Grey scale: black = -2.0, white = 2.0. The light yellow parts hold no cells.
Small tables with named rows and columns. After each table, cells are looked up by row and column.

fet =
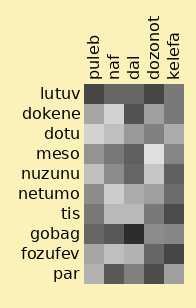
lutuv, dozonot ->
-0.9
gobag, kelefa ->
0.1
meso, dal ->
-0.5
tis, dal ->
0.9
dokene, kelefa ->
-0.1
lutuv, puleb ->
-0.9
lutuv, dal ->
-0.4
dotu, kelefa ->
0.7
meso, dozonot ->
1.5
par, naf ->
-0.6
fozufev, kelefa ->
-0.9
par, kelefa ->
0.5

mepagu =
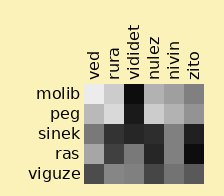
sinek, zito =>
-1.5
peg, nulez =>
1.2
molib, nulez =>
0.8
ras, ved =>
0.6
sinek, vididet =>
-1.4
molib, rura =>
1.2
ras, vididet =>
-0.1
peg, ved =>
0.9
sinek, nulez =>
-1.3
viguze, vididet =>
0.0
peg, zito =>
0.3
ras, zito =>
-1.8
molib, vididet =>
-1.8
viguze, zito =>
-0.6
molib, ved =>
1.7
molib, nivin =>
0.5
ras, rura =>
-1.0
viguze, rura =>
0.1
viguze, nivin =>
-0.2
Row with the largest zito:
peg

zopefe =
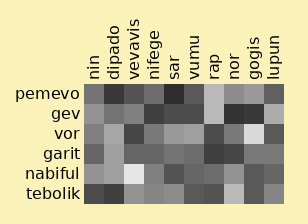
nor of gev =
-1.2
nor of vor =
-0.1
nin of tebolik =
-0.8
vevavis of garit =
-0.4
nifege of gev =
-1.0
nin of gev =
0.3
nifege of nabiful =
0.0
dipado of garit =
0.5
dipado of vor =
0.6
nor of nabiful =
0.3
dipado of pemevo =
-1.1
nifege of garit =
-0.4
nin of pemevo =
-0.2
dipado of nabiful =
0.5
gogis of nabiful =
-0.6
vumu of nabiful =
-0.4
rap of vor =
-0.8
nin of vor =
0.0
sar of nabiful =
-0.7
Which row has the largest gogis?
vor

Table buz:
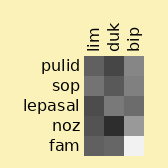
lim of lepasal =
-0.8
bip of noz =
0.4
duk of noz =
-1.3
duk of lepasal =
-0.1
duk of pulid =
-0.9
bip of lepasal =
-0.3
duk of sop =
-0.6

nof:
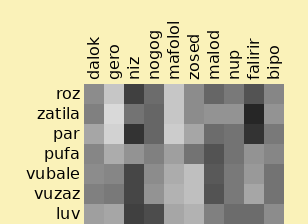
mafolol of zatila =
1.1
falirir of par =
-1.2
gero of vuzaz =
-0.1
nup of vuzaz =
-0.1
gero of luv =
0.6
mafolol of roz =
1.1
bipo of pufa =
0.1
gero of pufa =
0.7
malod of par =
-0.3
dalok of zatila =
0.0
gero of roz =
1.1
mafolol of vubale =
0.7
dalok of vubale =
0.2
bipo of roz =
0.1
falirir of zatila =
-1.4
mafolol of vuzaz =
0.8
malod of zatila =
0.3
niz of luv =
-1.0
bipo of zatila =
0.3
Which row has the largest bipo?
zatila

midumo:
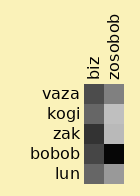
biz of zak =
-1.2
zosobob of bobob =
-1.9
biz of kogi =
-0.4
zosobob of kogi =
1.0
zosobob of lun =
0.4
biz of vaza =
-0.8
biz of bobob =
-0.9
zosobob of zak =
0.9
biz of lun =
-0.4

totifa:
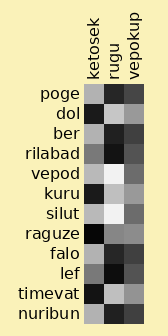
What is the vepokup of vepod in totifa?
-0.3
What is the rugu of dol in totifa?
1.1
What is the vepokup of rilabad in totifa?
-0.7
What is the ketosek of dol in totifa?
-1.6
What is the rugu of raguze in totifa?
0.1
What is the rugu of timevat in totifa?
1.0
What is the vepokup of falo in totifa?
-1.0
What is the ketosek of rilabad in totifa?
-0.1
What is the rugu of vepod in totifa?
1.8
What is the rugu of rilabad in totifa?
-1.7
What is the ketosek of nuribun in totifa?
0.8
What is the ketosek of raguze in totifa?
-1.9
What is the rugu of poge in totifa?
-1.4
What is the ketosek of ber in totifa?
0.8
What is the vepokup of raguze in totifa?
0.2
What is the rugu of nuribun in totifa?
-1.5

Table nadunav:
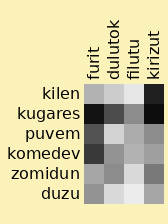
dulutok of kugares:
-0.8
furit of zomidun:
0.6
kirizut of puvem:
0.2
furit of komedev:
-1.1
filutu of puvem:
0.7
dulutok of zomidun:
0.2
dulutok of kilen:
1.2
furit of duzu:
0.3

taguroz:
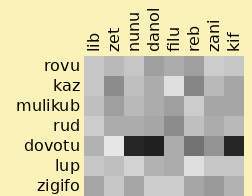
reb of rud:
1.0
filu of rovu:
0.7
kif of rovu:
1.1
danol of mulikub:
0.7
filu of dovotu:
0.7
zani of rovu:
1.2
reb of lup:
1.5

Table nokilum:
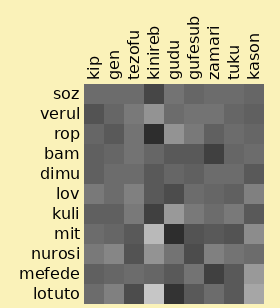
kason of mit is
0.2
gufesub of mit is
-0.7
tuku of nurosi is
-0.2
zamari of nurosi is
0.0
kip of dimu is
-0.5
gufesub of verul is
-0.2
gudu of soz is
-0.2
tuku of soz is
-0.3
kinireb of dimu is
-0.6
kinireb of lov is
-0.6
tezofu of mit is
-0.6
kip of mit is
-0.3
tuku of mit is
-0.7
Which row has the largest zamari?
nurosi

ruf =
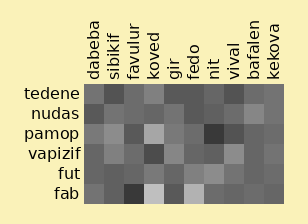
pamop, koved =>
0.6
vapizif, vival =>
0.2
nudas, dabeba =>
-0.6
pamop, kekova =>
-0.3
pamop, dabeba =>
-0.1
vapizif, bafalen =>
-0.4
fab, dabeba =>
-0.2
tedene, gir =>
-0.6
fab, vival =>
-0.4
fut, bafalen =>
-0.4
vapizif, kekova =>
-0.2
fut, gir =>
-0.4
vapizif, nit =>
-0.5

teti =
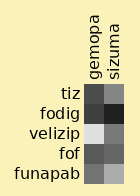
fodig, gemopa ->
-1.0
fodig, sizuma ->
-1.5
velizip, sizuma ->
-0.1
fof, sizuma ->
-0.4
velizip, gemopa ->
1.5
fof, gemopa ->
-0.6
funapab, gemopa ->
-0.2
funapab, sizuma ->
0.7
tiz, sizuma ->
0.1
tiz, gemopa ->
-0.8
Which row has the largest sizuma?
funapab

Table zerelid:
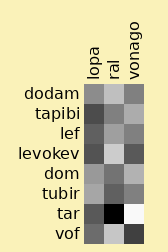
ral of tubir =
-0.5
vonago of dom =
0.8
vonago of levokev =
-0.6
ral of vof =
1.1
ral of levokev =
1.2
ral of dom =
-0.2
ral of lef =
0.5
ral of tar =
-2.0
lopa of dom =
0.4
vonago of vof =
-1.0
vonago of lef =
0.0
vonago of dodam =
0.0
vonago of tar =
1.9
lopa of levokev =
-0.7
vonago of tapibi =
0.7
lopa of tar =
-0.6
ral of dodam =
1.0
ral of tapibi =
0.0
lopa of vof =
-0.3
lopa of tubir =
0.6
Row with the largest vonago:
tar

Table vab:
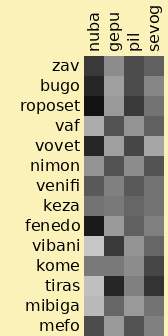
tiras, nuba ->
1.0
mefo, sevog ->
0.0
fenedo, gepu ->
0.4
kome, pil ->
0.2
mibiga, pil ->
0.4
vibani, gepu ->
-1.1
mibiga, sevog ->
-0.2
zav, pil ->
-0.8
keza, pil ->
-0.4
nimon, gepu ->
-0.7
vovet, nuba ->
-1.4
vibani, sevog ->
-0.4
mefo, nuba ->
-0.8
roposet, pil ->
-1.1
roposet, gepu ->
0.4
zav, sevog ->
-0.5
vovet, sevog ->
0.6

